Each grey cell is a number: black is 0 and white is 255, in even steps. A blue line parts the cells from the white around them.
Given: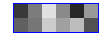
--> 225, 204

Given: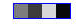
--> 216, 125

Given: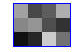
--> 203, 174

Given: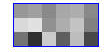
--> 225, 217

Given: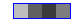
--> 190, 125

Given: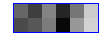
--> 210, 203

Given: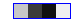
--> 240, 199

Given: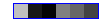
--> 192, 128

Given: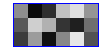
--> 230, 223
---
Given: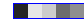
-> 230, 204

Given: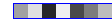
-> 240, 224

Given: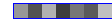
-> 192, 177

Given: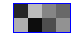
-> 188, 175

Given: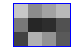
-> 199, 185

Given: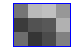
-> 192, 185

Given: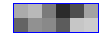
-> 204, 198

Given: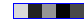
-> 217, 149

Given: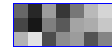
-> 226, 213
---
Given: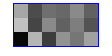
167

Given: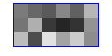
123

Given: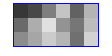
55

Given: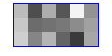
188

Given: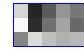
213

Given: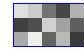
222
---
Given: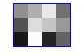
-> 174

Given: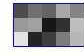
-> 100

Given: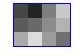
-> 37

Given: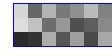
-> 143

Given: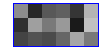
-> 96

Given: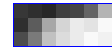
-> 69

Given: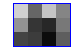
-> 102

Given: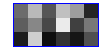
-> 192
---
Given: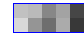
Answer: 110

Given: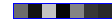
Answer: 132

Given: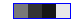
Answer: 52

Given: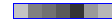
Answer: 52

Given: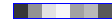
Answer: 162

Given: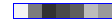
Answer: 94

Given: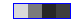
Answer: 123

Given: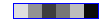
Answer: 119
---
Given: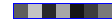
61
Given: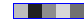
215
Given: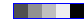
239
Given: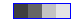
195
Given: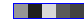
91
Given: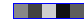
17
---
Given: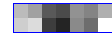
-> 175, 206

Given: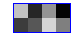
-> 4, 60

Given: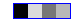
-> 184, 3

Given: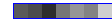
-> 207, 90

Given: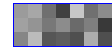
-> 140, 134

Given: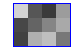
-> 156, 65

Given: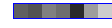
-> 205, 96

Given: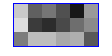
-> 154, 124

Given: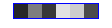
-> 75, 39

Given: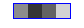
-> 211, 140
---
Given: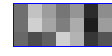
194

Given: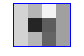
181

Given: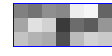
115

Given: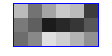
115

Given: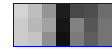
190

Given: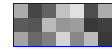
70
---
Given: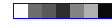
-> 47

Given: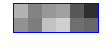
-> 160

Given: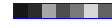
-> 78

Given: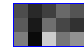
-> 105

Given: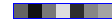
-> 222

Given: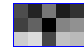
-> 28
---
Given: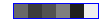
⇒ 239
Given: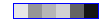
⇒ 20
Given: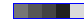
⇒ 218
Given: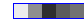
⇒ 114
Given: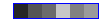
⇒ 155
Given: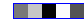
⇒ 84
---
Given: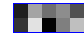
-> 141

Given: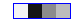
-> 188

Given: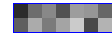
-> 81

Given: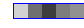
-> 125

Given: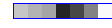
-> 36

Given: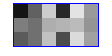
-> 40

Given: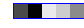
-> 205

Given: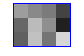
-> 67
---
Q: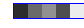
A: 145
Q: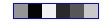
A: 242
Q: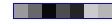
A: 9
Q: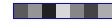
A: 33
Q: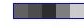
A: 46
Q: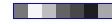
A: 190
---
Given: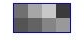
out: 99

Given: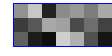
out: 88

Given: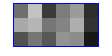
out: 181

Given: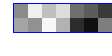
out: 145

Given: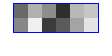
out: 240

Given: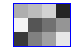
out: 85
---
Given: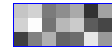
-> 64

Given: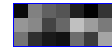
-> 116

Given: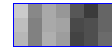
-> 183

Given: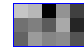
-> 99

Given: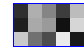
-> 201

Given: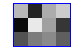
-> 82

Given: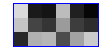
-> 39
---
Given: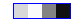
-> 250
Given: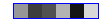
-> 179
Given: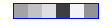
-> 62
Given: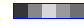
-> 215
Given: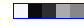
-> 46
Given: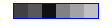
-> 129
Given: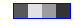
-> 225
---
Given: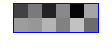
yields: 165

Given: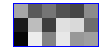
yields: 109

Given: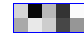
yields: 251

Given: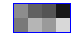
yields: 24

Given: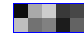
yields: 71

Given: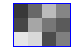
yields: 90

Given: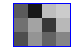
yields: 184

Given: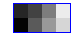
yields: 236

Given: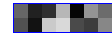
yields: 108

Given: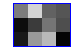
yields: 78
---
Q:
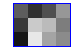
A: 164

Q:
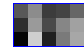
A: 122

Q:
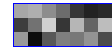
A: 147

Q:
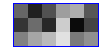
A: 122

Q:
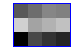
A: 51

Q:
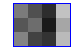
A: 51

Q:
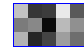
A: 158

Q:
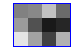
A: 65

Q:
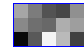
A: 186

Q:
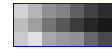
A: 102
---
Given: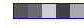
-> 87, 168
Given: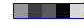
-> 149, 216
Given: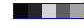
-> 10, 163
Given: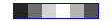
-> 36, 83
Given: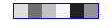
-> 222, 147
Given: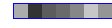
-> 172, 149
